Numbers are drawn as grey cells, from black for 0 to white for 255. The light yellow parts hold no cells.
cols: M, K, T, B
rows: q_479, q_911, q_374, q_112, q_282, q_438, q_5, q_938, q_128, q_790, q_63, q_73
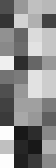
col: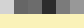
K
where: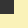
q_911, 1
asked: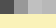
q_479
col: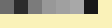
K

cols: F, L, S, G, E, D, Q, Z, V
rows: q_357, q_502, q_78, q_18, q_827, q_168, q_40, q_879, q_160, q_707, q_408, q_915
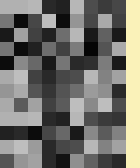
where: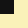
q_915, 5
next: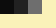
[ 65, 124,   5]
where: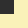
q_827, 7
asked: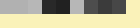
q_357
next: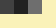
[183,  25,  97]
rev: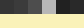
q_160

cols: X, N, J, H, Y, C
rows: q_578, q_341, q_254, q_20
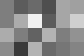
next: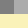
[241,  92, 166]
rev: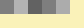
q_254
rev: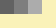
q_254
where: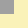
q_578, 6
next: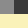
[179, 106, 118]
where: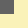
q_254, 3
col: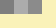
X

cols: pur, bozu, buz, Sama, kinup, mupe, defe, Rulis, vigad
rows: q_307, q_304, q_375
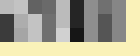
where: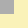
q_304, 2
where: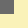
q_307, 4
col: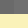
Sama
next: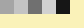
[142,  85, 134]
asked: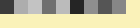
q_304
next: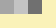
[209,  22, 142]

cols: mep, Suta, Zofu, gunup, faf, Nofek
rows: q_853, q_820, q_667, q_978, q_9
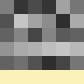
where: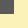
q_667, 5
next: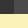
[ 53, 162, 118]
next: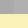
[190, 197, 184]
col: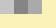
Suta
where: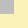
q_978, 4
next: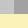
[140,  46, 170]
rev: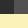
q_9

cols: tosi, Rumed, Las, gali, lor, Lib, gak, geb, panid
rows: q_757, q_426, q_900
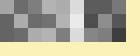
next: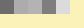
[134, 126,  62]
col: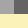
tosi
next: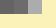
[179, 126, 219]
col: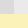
Lib
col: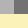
gali

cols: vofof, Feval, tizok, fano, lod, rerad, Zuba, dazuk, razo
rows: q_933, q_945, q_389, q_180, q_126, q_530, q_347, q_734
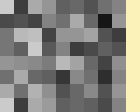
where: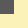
q_180, 4
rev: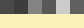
q_180
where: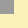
q_734, 4
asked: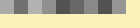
q_347
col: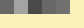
Zuba
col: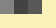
fano

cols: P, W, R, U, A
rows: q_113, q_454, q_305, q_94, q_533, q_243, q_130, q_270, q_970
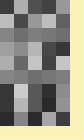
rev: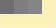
q_243
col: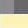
W
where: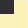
q_130, 4
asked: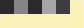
q_970
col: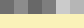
W
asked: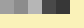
q_94

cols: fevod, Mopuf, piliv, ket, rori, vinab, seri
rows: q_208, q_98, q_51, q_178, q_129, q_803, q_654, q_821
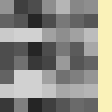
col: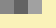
vinab
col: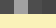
ket
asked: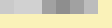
q_51
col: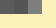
vinab
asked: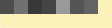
q_129
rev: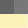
q_98
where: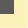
q_178, 6

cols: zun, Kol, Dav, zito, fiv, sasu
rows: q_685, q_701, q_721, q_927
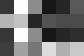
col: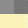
Dav
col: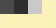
sasu

